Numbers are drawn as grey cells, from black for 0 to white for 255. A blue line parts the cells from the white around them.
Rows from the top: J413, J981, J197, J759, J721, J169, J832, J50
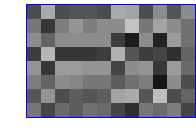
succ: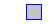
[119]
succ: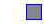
[119]

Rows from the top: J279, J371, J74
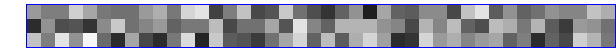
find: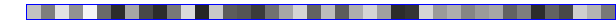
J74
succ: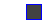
[126]
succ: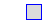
[37]
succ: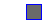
[44]

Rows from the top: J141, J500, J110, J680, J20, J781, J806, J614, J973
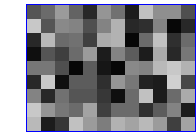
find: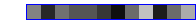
J806
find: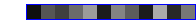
J680
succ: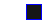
[7]
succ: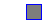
[178]
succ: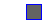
[40]
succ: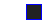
[28]
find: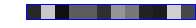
J781

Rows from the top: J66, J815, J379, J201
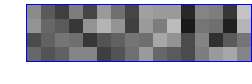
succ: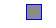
[90]
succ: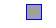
[154]

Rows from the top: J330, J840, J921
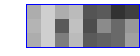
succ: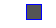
[90]
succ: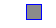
[105]
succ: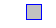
[77]
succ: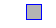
[207]
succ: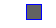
[105]
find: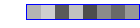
J840

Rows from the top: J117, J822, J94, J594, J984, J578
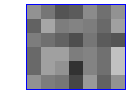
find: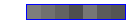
J94
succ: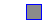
[112]
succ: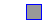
[98]
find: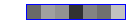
J984
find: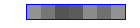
J117

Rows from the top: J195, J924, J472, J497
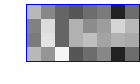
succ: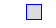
[101]
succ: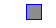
[157]
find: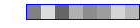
J924
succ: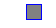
[220]

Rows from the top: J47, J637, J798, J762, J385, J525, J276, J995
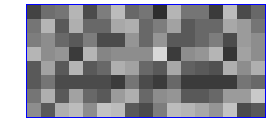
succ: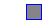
[141]
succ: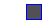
[175]
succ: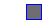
[117]
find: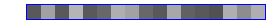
J385
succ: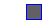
[89]
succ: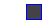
[110]

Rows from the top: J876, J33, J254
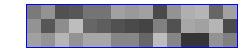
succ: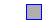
[181]
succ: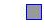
[161]
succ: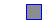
[189]
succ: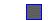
[81]

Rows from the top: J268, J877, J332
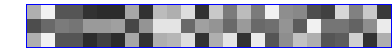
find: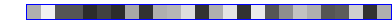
J332
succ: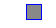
[77]
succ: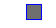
[148]
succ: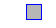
[221]

